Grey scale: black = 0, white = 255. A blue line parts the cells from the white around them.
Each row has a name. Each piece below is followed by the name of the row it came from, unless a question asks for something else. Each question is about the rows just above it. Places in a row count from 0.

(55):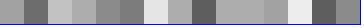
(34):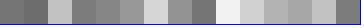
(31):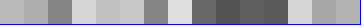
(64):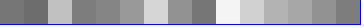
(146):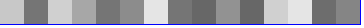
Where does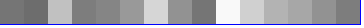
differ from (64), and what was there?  9, [243]
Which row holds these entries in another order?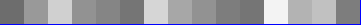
(64)
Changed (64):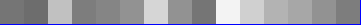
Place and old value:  5, [153]
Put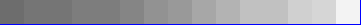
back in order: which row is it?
(34)
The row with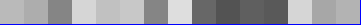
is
(31)

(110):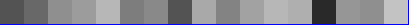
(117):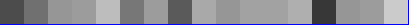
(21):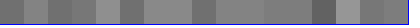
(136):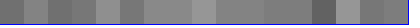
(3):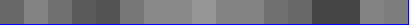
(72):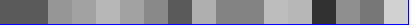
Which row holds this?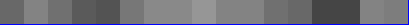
(3)
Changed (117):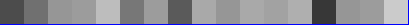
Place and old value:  10, [162]
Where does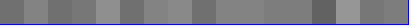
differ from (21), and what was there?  6, [137]

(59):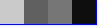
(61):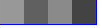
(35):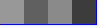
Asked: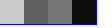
(59)
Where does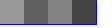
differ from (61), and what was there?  2, [138]
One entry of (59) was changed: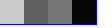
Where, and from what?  3, [14]

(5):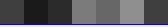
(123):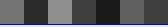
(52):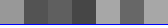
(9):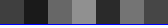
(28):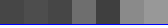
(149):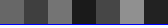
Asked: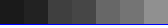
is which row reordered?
(149)
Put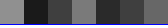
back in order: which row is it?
(5)
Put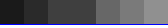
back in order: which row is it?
(5)
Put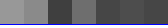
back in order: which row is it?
(28)
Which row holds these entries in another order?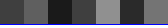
(123)
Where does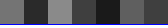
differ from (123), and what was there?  2, [144]
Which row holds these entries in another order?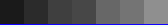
(9)

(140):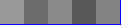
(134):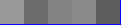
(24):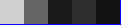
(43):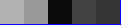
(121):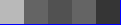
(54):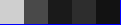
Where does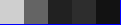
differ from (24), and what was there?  2, [26]
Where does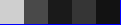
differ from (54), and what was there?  3, [45]
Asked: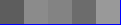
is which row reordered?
(134)
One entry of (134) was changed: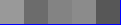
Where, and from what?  4, [93]

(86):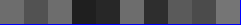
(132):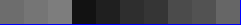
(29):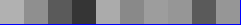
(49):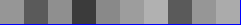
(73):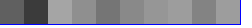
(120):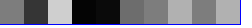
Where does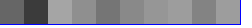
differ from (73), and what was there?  0, [96]
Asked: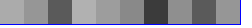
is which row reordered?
(49)
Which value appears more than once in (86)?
[109]
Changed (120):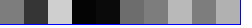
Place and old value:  7, [177]
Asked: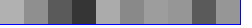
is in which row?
(29)
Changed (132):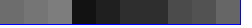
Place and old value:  6, [53]

